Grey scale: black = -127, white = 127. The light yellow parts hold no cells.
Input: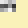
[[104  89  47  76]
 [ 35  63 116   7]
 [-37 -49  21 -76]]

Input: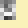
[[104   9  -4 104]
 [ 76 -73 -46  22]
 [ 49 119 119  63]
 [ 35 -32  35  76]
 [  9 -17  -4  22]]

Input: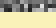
[[ 35 -81 -95  21  -8 -67   8 -95  35  50  50 -37  80  50]
 [-23  -8   8 -23 -52  35   8 -23  -8  -8  -8 -37  21 -23]
 [-37 -67 -52   8   8 -67  66 -81 -37 -52  94 -52 -81 -67]]

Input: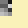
[[  62   47   18]
 [  34    6  -77]
 [  -6   -6 -106]
 [ -36  -36   88]]

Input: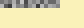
[[ 56 -35 -66  56   4  17 -35  17  44 -66  56  -8  44  30   4]
 [ -8  17  -8  44 -22  68 -51  30   4  30 -35  30 -22 -22  30]]

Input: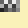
[[ 48 -69  62 -69  32]
 [-28 109 -28 109  20]
 [-93 -56 -12 -42   4]]

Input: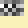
[[ 125 -106  109  -92   67   81]
 [  43   -1   14  -33  -17   14]
 [  28  -48   55  -63  -17   67]
 [ -48   81  -77   43  -63  -33]]

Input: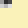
[[ 81  55  96]
 [ 29 -81 -54]]
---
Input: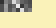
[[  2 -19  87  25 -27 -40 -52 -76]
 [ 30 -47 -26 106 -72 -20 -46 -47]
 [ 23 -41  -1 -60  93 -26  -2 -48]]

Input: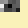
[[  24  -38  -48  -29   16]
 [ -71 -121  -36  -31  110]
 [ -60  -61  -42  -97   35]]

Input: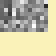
[[-30 -36  34  49 102  64 -14  -5  59  25 102 -17]
 [-32 -46  38  54  45  -9  16   3  10  27 -86 -12]
 [ 85 -51  89 -11  65   9 -37  42  64  38  15 -24]
 [ -4 -67 113 -26  25  11  13  18  -5  -3  30 -27]
 [-30 -29  19 -36 -21  -9  31 -12 -28  87   2 -29]
 [-52  18  58  85  30  58  10  85 -14   5 -21  39]
 [ 71   8  43 -46  61   7  27 124   7  35  18  14]
 [  1  25  -8  22  18 -23  40  55 -10 -33  54 -28]]

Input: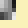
[[  39    8 -103   75]
 [  37    8  -96   70]
 [  21    6  -48   38]
 [ -26    1   94  -56]
 [ -30    0  106  -64]]

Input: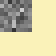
[[ 21 -69  -3 -45   6 -17 -10 -17]
 [-10  26 -37  -7 -41  -9 -32  48]
 [  2 -12  -2 -19  79 -16   9 -27]
 [-39  25  11  37 -46   4  20 -30]
 [-10 -20  16 -42 -61 -34   8   7]
 [ 27 -30  57 -46 -29  -4  -4  -4]
 [  6  -5  58 -14   2   2  16 -31]
 [-14 -16 -76  -4 -11 -17 -30  22]]

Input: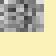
[[103  56  44  -9 -42  12  -3  -7  94  92 -23]
 [ 28  -2  -5  29  43 -72   4   2  20   3  50]
 [ 24 -51 -66  59  70 -37  22 -28  10   4  68]
 [ 66  30  36   8 -23   5  53 -30  69  65 -15]
 [ 46  -4 -37  39  45 -68 -39  14  42  68  87]
 [ 62  28  16  32   3 -34 -37  19  36  65  25]
 [ 20   2   2  -2  24 -50  52   7  13  24  39]
 [ 49  38  45 -11 -30 -24  41  -7  42  47 -12]]

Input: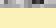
[[-17  35  52  85  77  29  12 -83 -52 -86  70  59  59  83]
 [ 36  38  43  43  68  32  13  42  36  63  37  34  31  44]]

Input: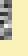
[[-29 -14  60]
 [-84 -41  15]
 [ 54  23  61]
 [-62  -5 -73]
 [ 41  -6  64]
 [ 14  39 -86]
 [117  77  -1]
 [  9  -6  56]
 [-26 -38  37]
 [  3  21 -59]]
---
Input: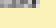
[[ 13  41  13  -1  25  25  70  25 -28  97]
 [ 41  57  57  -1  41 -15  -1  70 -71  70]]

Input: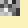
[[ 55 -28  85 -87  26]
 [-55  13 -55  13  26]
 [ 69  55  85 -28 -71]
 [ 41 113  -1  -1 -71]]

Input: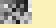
[[   7  -51  -19   47   59  -51   59   20]
 [  47  -19   87  -63   34   59   74   47]
 [   7   -7   -7  -35  -75  -75 -102  103]
 [  20   20   47 -102   -7  -63  -88  118]
 [ -19   74   59   20 -102   74    7   87]
 [  34  103  -35   34  -88    7  -88   87]]

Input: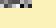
[[  89  -59   -8   73  116 -116   32  -90]
 [ -21   20  -34  -46  -46   57    6   45]]

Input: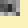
[[-39 -53 -84 -23  47]
 [-53 -39 -84  -7  32]
 [-23  -7  19   6  32]
 [ 63  19  63  32 -39]]

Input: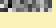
[[ -64  -80  101   49  -22  -10   20  -52   35  -37   89  -37   74]
 [ 101    4 -121   20   20   20  -10  -64  -22    4   49    4  -52]
 [ -37   49  -96    4   35  -64  -10   35  -37   35   62  -22  -52]]

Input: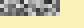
[[  2 -13 -29   2 -45 -13 -57  40  84 -45 -29  28  68   2  84]
 [ 84  28 -13 -29  96  53 -70  14   2  68  40  53  84 -13 -29]
 [-57  68 -13  14 -29 -45  28  68 -13 -70  14 -57   2  53 -45]
 [-45  84  40  53  28 -70  96  28  53  68  40 -70 -84  53 -29]]

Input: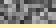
[[ 23 -71  -2 -56 -17  23 -71 -56  51  39 -17 -32  23  39]
 [-17 -44  11  39 -71  11  39  11  23  23  -2 -32 -56  23]
 [-71 -17  23  -2  11  11  -2 -44  11 -32  66 -17  51  39]
 [ 11  -2  51  23 -56  -2  51 -44 -32 -71 -44  39 -71 -71]
 [-17  11 -32 -32  -2 -85 -32 -32  39  11  39  23 -44 -17]
 [-56  66  51 -17 -44  11 -71 -56 -44 -32 -44 -17 -56  -2]]
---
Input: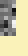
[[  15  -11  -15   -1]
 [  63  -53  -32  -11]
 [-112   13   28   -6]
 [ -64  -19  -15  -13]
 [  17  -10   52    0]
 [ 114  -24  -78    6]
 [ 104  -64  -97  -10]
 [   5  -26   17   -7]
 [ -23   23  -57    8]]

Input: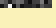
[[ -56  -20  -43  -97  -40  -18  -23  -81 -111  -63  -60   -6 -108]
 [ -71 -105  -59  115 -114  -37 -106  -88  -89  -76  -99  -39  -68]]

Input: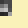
[[-54 -69 -52]
 [-55 -14  18]
 [-47  49  65]
 [ 33 -90 -84]]

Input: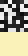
[[ 102  -88 -105  118  -98  -92  -71]
 [-102   96  110 -105  111  -95  114]
 [ 117 -106  111  101 -100 -108  107]
 [ -88  108  -96  101   97 -100 -115]
 [ 108  112  -71  117 -104  -96  -94]
 [-107 -110 -106   95  -87  110  -99]
 [ 119  108 -101  -91  -94  -91  -99]
 [ -83  -95 -105  101  101  -88   89]]

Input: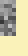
[[ 21  38  46  33]
 [ 37  20 -26 -17]
 [-42  37  28  13]
 [ 22   9  32   4]
 [-46 -40  55 -44]
 [-26 -71 -24  -6]
 [ 12  13 -18  64]
 [ 19 -11 -19 -29]
 [-31  49 -25  22]]

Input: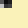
[[ -96  -38 -114]
 [ -60   67  -72]]

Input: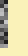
[[-97 -35]
 [ 34 -65]
 [-46  53]
 [-13  63]
 [ -7  -5]
 [ 69 -67]
 [ 10  19]
 [-24 -47]
 [-94  13]
 [-40 -67]
 [-97 -32]
 [ 33  23]]
